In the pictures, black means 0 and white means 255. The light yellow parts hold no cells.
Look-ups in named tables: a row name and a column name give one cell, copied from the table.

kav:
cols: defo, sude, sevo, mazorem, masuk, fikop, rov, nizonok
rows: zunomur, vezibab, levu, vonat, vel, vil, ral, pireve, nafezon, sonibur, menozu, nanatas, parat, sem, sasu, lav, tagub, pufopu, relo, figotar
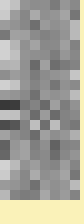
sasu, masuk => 143
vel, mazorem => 163
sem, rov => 150
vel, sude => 181
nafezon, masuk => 144
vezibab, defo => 202
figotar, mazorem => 127
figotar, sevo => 124
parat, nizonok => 120
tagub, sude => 186
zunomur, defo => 209
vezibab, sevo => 135
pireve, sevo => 146
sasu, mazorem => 127
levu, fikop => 144
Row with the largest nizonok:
pireve

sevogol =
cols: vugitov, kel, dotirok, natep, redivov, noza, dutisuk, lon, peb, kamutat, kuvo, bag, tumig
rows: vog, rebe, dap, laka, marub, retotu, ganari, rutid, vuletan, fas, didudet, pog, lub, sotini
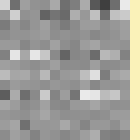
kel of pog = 147
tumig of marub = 146
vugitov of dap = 123
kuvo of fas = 187
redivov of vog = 144
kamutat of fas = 229

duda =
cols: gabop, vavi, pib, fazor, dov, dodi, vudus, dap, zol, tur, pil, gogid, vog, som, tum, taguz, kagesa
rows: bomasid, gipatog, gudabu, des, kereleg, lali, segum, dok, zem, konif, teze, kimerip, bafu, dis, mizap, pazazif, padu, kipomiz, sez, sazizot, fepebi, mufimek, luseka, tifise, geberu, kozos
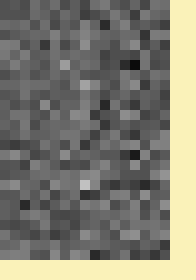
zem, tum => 58
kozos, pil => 68
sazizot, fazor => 88
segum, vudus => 156
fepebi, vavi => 88
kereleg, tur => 97
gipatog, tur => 75
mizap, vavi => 60
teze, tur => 103
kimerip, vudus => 96

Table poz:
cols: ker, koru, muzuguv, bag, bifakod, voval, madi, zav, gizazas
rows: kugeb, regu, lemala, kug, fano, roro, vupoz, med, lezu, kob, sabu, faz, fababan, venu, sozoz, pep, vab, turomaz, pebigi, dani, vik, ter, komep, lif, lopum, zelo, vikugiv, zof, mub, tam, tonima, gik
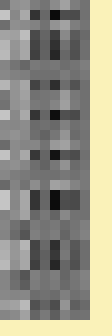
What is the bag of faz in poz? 52
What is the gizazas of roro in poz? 111
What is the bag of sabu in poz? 121
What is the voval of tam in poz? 108
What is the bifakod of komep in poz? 115
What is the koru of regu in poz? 136

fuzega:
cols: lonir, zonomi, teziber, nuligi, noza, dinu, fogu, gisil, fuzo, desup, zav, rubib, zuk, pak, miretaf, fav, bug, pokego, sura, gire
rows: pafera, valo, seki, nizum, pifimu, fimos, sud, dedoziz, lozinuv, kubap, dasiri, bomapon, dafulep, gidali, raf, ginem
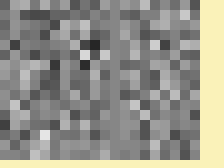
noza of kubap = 115
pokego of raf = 130
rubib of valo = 134
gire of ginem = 131
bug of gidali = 154
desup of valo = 130
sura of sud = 157
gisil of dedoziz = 113
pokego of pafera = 110
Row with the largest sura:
valo

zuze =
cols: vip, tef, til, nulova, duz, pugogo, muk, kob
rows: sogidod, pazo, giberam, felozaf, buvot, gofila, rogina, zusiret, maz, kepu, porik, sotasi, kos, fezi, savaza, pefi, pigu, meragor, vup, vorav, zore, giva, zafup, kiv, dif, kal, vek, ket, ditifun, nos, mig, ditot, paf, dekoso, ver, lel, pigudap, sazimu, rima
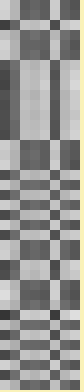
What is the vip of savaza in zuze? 204
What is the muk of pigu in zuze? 98
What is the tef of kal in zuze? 179
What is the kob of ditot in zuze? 222
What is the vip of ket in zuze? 77
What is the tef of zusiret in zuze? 105
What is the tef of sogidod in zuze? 182
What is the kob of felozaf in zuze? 94
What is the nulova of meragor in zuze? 180
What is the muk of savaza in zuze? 102
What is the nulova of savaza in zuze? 103
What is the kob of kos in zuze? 205
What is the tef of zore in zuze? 187
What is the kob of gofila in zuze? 92
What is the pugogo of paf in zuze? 189
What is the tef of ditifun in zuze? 180
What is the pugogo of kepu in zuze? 92
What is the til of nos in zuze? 94
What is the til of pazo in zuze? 97
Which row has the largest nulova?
ditot

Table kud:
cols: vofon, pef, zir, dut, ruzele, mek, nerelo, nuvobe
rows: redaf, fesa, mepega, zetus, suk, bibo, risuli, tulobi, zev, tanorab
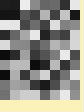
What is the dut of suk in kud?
77
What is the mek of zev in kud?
77
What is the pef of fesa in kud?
21
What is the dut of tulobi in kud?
151
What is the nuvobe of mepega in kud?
139
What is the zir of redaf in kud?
236

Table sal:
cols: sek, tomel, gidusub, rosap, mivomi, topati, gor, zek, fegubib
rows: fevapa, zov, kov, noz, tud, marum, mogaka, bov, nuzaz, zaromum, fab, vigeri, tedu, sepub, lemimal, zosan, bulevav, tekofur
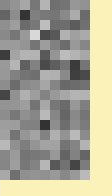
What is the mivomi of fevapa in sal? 180
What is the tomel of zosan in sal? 155
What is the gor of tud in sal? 108
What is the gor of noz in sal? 177
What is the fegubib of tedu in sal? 123
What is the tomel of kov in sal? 158
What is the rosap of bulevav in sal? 131
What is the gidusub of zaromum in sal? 176
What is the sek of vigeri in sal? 141
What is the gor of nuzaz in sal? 105
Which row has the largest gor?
marum

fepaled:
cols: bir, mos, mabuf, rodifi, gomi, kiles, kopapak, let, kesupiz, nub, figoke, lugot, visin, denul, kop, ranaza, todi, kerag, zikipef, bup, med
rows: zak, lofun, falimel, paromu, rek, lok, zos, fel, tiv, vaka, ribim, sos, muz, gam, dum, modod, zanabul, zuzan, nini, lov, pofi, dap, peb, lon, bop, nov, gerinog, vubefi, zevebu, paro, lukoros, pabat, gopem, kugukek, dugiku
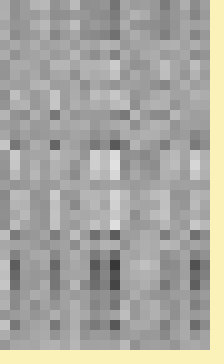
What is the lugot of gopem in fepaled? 88
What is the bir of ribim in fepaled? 148
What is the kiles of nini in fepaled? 156
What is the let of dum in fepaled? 160
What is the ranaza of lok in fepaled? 172
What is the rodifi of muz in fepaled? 154
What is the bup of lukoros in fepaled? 127
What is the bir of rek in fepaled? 158
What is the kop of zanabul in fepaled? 145
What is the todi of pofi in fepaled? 191
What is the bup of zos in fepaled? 189
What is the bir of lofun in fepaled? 175
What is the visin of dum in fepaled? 125

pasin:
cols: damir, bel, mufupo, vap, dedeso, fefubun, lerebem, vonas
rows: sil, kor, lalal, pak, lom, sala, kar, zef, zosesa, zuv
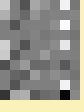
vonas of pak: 117
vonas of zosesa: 127
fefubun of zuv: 113
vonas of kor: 133
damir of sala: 202
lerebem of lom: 231
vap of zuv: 89
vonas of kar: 122
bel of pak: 127

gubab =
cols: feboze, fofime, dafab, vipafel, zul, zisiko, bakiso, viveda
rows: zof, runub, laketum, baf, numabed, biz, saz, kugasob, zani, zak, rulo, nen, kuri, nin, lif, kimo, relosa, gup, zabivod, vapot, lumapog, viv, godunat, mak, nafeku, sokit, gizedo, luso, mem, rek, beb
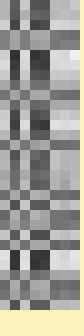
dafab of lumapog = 198
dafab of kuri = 219
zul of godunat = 159
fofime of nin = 87
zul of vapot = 169
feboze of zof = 181
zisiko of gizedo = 221
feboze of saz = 218
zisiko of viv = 114
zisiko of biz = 219
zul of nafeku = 166
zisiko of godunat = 114

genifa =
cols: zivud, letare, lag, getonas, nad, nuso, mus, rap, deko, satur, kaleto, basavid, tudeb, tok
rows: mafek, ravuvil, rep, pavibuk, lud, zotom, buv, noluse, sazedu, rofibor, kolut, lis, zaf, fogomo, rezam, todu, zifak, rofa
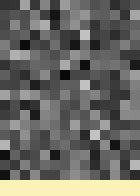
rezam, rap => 79
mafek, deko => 102
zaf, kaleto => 162
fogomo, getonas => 86
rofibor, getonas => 140
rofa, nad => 69
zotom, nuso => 78
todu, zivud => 15
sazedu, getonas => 30
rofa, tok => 43
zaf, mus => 80
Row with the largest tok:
zifak

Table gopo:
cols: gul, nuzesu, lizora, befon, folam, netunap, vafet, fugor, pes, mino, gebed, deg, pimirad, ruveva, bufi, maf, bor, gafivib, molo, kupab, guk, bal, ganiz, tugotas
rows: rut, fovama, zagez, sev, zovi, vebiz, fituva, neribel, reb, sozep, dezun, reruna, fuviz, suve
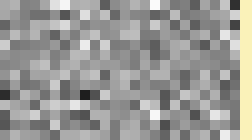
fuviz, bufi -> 129
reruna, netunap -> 165
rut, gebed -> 93
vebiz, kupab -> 159
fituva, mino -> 162
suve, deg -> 123
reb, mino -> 147
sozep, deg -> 157
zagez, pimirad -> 160
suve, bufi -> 153
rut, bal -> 132
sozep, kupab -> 176
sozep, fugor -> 124
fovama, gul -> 167
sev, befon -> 180
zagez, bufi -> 136
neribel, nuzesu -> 185
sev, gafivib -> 145

